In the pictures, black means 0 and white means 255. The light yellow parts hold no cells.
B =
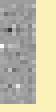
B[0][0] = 158
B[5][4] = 165
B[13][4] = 118
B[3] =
[161, 115, 142, 134, 162, 144, 168, 140, 155]
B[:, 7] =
[157, 163, 150, 140, 143, 160, 131, 145, 145, 143, 150, 140, 147, 158, 154, 161, 156, 125, 157, 140, 135, 156, 137, 149, 155, 146]
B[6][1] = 163
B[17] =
[164, 136, 195, 111, 140, 156, 162, 125, 180]
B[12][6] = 159
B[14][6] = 163
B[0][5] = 157
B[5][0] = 156
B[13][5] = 152
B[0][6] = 158
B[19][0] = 152
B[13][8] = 162
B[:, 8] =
[157, 189, 147, 155, 164, 167, 197, 160, 187, 170, 168, 139, 146, 162, 157, 183, 157, 180, 159, 160, 157, 172, 159, 175, 167, 160]
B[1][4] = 153
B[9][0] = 152
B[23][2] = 169
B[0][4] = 157
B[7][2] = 52
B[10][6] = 158
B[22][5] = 158
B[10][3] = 157
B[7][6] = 155
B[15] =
[168, 167, 155, 158, 160, 134, 134, 161, 183]
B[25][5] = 174
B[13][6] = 145
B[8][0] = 163
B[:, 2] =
[156, 163, 159, 142, 163, 156, 152, 52, 146, 158, 161, 193, 166, 142, 143, 155, 157, 195, 156, 164, 162, 115, 164, 169, 159, 151]
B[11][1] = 163
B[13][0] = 157
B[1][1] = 154

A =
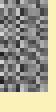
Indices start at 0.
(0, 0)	167
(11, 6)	152
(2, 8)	145
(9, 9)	149
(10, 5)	181
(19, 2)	73
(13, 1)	110
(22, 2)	145
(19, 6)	92
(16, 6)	92
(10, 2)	125
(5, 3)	108
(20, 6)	111
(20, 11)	116
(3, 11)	95
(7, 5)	57
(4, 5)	192
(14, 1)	63
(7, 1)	182
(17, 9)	148
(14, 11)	151
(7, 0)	149
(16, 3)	115
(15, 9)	67
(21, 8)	132
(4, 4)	52
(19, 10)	87
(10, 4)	64
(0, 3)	132
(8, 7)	151
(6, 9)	79
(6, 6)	155
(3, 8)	147
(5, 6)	93
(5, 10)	86
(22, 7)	91
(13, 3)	98
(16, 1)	157
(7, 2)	115

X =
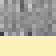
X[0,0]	195
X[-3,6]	134
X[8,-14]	61
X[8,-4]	133
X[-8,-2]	139
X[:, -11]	[131, 153, 151, 139, 138, 127, 116, 122, 167]
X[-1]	[61, 184, 138, 167, 137, 189, 125, 73, 159, 134, 133, 114, 128, 130]
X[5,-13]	134
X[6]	[182, 137, 163, 116, 160, 131, 134, 135, 166, 149, 145, 136, 111, 165]
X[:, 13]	[161, 169, 151, 165, 150, 127, 165, 159, 130]
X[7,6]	133
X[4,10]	141
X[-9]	[195, 128, 178, 131, 160, 102, 159, 175, 153, 142, 126, 146, 132, 161]
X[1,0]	177
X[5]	[155, 134, 147, 127, 143, 139, 148, 147, 138, 146, 157, 132, 151, 127]
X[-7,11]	149
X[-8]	[177, 144, 162, 153, 181, 92, 144, 201, 128, 144, 136, 174, 139, 169]
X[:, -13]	[128, 144, 148, 160, 133, 134, 137, 140, 184]
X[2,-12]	168
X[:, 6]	[159, 144, 131, 140, 139, 148, 134, 133, 125]
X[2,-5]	165
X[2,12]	138
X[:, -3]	[146, 174, 149, 143, 142, 132, 136, 141, 114]

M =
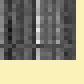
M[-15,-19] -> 124
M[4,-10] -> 214
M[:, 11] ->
[89, 95, 85, 94, 94, 86, 95, 89, 92, 92, 93, 80, 94, 105, 92]
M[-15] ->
[124, 68, 49, 83, 88, 66, 105, 82, 53, 186, 106, 89, 106, 75, 108, 100, 69, 79, 70]
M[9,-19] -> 124
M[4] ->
[138, 78, 58, 112, 63, 63, 101, 97, 57, 214, 127, 94, 126, 88, 146, 81, 54, 63, 71]
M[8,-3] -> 77
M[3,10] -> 98
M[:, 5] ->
[66, 61, 70, 63, 63, 67, 73, 58, 61, 67, 54, 90, 71, 67, 76]
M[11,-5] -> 76
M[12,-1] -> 77
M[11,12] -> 80
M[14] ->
[133, 62, 40, 69, 92, 76, 104, 86, 49, 190, 96, 92, 102, 71, 126, 97, 68, 66, 84]
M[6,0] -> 134
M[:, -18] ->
[68, 83, 80, 70, 78, 85, 59, 78, 64, 72, 74, 76, 73, 49, 62]
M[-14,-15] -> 73
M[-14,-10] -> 184
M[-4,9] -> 59
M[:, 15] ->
[100, 97, 89, 78, 81, 91, 106, 90, 94, 96, 85, 76, 90, 105, 97]
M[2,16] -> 61
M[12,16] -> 71
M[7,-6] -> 86

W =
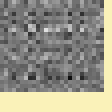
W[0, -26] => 134
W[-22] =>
[120, 81, 131, 141, 114, 115, 100, 135, 140, 109, 110, 152, 150, 129, 136, 125, 97, 153, 111, 97, 151, 115, 130, 136, 130, 79]
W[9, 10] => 120
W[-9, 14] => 145
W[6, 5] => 99
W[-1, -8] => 118
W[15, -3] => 96
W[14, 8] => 152
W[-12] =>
[139, 129, 127, 125, 107, 131, 141, 106, 126, 126, 113, 115, 126, 115, 119, 116, 94, 103, 128, 114, 122, 97, 123, 105, 94, 95]
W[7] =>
[122, 69, 158, 190, 139, 124, 74, 167, 189, 76, 123, 223, 179, 152, 190, 126, 106, 193, 123, 85, 201, 111, 154, 133, 137, 56]
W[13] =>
[118, 124, 146, 139, 113, 130, 115, 110, 139, 120, 113, 162, 155, 125, 143, 124, 84, 140, 126, 101, 156, 112, 127, 148, 106, 82]
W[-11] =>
[122, 148, 115, 79, 103, 134, 161, 68, 99, 141, 93, 87, 98, 94, 82, 121, 89, 71, 129, 135, 86, 119, 114, 147, 108, 120]
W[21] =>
[124, 138, 114, 119, 138, 111, 112, 116, 101, 116, 144, 109, 98, 128, 121, 108, 146, 110, 125, 134, 101, 110, 115, 90, 103, 146]
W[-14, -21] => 141
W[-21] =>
[98, 130, 117, 112, 118, 115, 121, 132, 104, 128, 127, 112, 128, 111, 119, 123, 147, 112, 103, 107, 118, 125, 106, 110, 125, 148]
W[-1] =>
[113, 143, 129, 154, 105, 113, 92, 139, 146, 119, 127, 130, 144, 115, 137, 127, 115, 165, 118, 100, 163, 131, 117, 122, 106, 97]
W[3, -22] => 117
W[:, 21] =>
[108, 115, 125, 102, 143, 119, 155, 111, 92, 103, 132, 97, 119, 112, 104, 131, 132, 160, 108, 83, 147, 110, 131]
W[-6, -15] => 74
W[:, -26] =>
[134, 120, 98, 111, 92, 128, 92, 122, 112, 139, 90, 139, 122, 118, 121, 120, 98, 109, 122, 142, 114, 124, 113]
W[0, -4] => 133
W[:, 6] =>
[78, 100, 121, 163, 105, 144, 72, 74, 163, 146, 100, 141, 161, 115, 87, 131, 97, 102, 147, 183, 121, 112, 92]
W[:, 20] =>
[165, 151, 118, 49, 126, 61, 149, 201, 93, 129, 124, 122, 86, 156, 172, 101, 104, 122, 67, 41, 123, 101, 163]
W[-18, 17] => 78
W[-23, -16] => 153
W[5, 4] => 105
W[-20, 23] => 100
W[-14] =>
[139, 105, 130, 118, 128, 141, 146, 86, 109, 144, 120, 141, 127, 132, 116, 112, 72, 91, 134, 134, 129, 103, 127, 124, 84, 92]
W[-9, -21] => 123
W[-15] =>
[112, 103, 127, 84, 130, 139, 163, 51, 88, 141, 111, 133, 101, 125, 94, 106, 77, 59, 120, 133, 93, 92, 121, 145, 116, 107]
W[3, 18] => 124
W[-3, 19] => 119
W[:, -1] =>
[86, 79, 148, 179, 140, 159, 145, 56, 107, 92, 144, 95, 120, 82, 87, 144, 154, 151, 162, 139, 112, 146, 97]

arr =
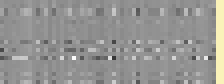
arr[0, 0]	148
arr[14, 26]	100
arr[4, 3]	147
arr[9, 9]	142
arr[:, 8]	[145, 145, 145, 145, 145, 145, 145, 145, 145, 145, 145, 145, 145, 145, 139, 145, 145, 145, 145, 145, 145]
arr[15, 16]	141
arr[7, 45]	140
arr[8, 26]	145
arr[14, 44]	148
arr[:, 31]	[144, 144, 144, 144, 145, 146, 143, 144, 144, 144, 138, 144, 172, 144, 170, 144, 144, 144, 144, 144, 144]
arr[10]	[127, 167, 135, 145, 150, 121, 119, 132, 145, 190, 128, 94, 138, 174, 130, 148, 110, 93, 148, 159, 120, 129, 129, 129, 164, 193, 141, 147, 71, 147, 152, 138, 166, 106, 198, 159, 141, 176, 166, 161, 101, 143, 151, 162, 193, 163, 93, 198, 144, 118, 133, 145, 141, 161]
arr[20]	[168, 118, 146, 150, 138, 166, 182, 175, 145, 108, 142, 177, 138, 110, 148, 145, 159, 185, 141, 145, 169, 156, 167, 150, 112, 114, 148, 147, 203, 147, 128, 144, 136, 176, 87, 147, 150, 130, 131, 131, 186, 155, 138, 136, 108, 127, 191, 118, 153, 189, 162, 147, 141, 122]
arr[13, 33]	150
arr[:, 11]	[150, 151, 175, 172, 149, 150, 150, 150, 150, 148, 94, 150, 159, 150, 103, 143, 150, 149, 162, 150, 177]
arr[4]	[139, 142, 144, 147, 150, 148, 150, 154, 145, 142, 144, 149, 138, 148, 141, 148, 141, 149, 155, 142, 144, 146, 136, 142, 141, 137, 138, 150, 142, 145, 139, 145, 147, 150, 143, 149, 146, 147, 146, 145, 148, 151, 144, 144, 148, 140, 145, 146, 138, 148, 150, 151, 141, 142]
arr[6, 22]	138
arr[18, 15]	146
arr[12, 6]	150
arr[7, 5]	148
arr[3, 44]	114
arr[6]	[152, 142, 144, 147, 145, 148, 150, 154, 145, 142, 142, 150, 138, 148, 141, 148, 143, 150, 142, 145, 144, 146, 138, 142, 142, 139, 147, 141, 142, 150, 148, 143, 147, 150, 143, 149, 146, 144, 146, 145, 148, 151, 144, 144, 145, 150, 145, 146, 144, 148, 149, 147, 142, 137]
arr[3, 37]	133
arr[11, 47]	146
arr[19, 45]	145
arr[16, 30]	144
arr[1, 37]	144
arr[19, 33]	150
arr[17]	[140, 142, 144, 147, 149, 148, 150, 154, 145, 142, 145, 149, 138, 148, 141, 148, 141, 149, 154, 142, 144, 146, 138, 142, 141, 137, 138, 148, 142, 146, 139, 144, 147, 150, 143, 149, 146, 146, 146, 145, 148, 151, 144, 144, 148, 140, 145, 146, 140, 148, 150, 150, 141, 143]
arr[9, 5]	148
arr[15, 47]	152
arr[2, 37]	131
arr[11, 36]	146
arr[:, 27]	[146, 140, 147, 147, 150, 147, 141, 147, 147, 151, 147, 147, 168, 147, 221, 147, 144, 148, 147, 147, 147]
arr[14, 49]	201
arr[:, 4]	[145, 145, 138, 139, 150, 145, 145, 145, 145, 149, 150, 145, 145, 145, 196, 145, 145, 149, 142, 145, 138]
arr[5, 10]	142
